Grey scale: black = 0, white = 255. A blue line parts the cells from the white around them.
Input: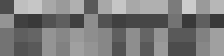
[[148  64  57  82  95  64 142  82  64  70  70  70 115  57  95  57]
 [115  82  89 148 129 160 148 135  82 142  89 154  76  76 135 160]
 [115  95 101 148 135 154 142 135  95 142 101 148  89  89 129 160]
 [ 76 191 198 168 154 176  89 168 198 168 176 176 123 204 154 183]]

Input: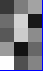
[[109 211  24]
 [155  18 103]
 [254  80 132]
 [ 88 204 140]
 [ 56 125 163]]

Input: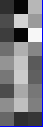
[[103  47  54]
 [148 197  90]
 [119 204  96]
 [ 76 169 119]
 [142 191 127]
 [111 175 134]
 [ 76 210 154]
 [ 47   5 183]
 [ 61   5 247]]

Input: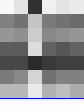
[[ 71  71  42  57  64  64]
 [248 227  49 241 227 234]
 [129 114 196 122 114 107]
 [150 143 204 136 143 150]
 [122 136 212 114 129 129]
 [ 92  92 220  99  86  99]
 [184 184 234 177 190 171]]

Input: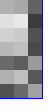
[[224 232  60]
 [184 191  74]
 [209 203  81]
 [176 191  87]
 [176 168  99]
 [105  93 154]
 [ 81 105 161]]

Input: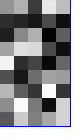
[[ 45  37  23  74  15]
 [183  94  52 251  52]
 [148 176  59 231 189]
 [243  45  67   8 102]
 [ 80  23 109 162 156]
 [142 251 121  15 211]
 [ 88 203 128 168 211]
 [ 31 136 176   2  94]
 [162 223 217  74  15]]

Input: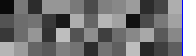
[[ 10 121  44 150 150 121  75 128 136 156  44  69 174]
 [182 156 101  89 128 115  44 115  95 190  38  63  95]
 [ 83 109 115  56  24 174 101 182 162  17  75 121 162]
 [ 56 109 150  50 190  83 142  63 109 136 168  89 136]]

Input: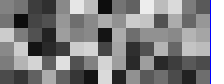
[[137 204  20  41  61 204 212  69 165  47  81 180 103 196 188]
 [130 116  61  47 137 230 188  13 116  97 237 188 218 124  89]
 [116  13  69  81 151 110 137 172 145 204 196  81 172 103 151]
 [204 124  81  34 158 130 137  20 172 110 145 145 137 180 165]
 [ 75  54  97 172  97  54  20 218  34 145  89 110  75  34 110]
 [124 180 212  97 224  81 130 212 158  41 158  41  61  89  75]]
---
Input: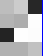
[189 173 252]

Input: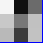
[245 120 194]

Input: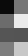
[ 10 235]

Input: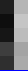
[ 31 197]

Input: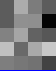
[ 92 144  98 200]

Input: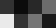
[50 51]

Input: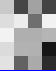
[201 236 175  22]

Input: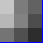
[198 130  45]
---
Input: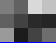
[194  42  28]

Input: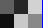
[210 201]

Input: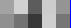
[148 207]

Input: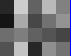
[129 114  97 195]

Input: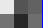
[98 39]

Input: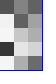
[ 98  97 245]

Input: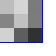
[123 193 210]
